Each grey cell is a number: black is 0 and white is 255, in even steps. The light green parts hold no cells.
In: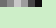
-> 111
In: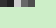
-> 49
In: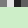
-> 123
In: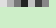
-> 223
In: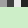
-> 160
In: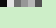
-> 11
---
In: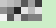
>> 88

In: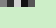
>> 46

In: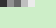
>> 145

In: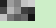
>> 118

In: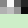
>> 190

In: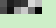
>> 17
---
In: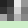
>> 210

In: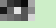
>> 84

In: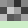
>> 162

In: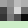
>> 214

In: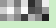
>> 91

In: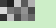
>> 146

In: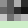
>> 44

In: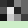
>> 34

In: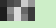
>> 103

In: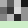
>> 217
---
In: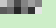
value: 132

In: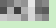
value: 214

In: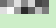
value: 211

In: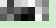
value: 32

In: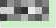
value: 236

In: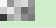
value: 179

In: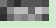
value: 101

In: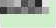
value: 120

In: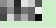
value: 115

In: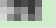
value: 146
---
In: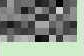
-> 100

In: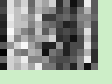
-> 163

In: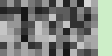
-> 79

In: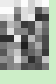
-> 221

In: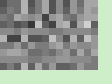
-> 110
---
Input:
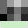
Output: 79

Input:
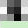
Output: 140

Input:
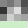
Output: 207

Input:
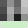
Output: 160

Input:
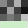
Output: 120

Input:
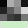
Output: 62
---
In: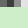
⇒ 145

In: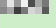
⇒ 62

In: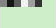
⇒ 90

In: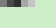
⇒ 46

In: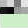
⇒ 153

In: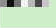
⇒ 114

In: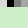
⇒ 124

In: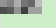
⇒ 147
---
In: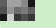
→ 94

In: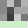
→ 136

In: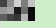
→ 66

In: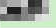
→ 142

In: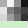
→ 172

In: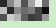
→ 41
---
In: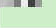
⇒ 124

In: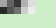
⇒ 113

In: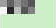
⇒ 188

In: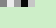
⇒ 159

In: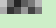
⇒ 82

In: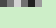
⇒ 211

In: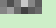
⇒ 106

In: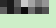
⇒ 69

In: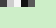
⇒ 246

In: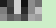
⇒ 112
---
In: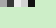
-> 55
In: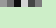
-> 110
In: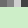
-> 134
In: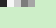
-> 247
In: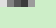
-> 130
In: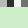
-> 46
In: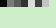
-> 122
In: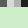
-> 216
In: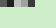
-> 32
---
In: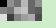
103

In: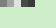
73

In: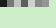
136

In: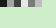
123

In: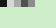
81

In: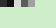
91

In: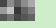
140

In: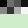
81
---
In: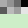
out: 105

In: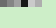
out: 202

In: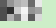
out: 107

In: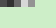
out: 215

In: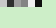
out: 240

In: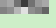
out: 155
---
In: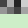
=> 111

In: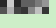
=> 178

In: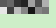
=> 64

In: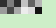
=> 73

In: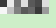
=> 193

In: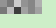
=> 189

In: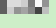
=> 205

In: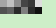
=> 96

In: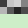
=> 90
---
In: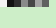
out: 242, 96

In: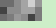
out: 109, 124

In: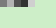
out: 123, 207

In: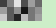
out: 64, 158

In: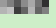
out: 154, 127

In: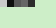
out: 202, 44

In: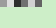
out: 156, 99

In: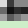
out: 219, 151

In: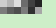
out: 206, 166
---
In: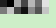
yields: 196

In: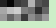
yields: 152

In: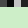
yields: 33

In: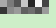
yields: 154

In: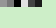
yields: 27

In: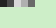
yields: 105

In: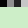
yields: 198

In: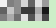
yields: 72

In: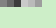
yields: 157

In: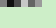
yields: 155
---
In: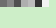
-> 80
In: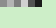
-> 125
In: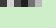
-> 74
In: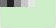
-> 141
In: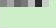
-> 103
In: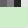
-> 38
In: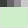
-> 146
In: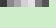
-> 168
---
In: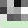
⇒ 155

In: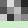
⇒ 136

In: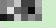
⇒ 112

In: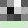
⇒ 132

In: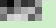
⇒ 159

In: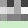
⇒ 114
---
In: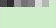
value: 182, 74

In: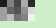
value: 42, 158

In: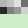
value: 111, 39

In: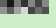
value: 134, 148

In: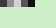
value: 15, 58

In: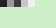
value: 240, 32
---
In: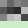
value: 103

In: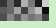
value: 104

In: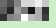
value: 77

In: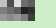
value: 78

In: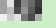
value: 227

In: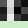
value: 219

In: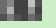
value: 134

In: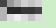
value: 152
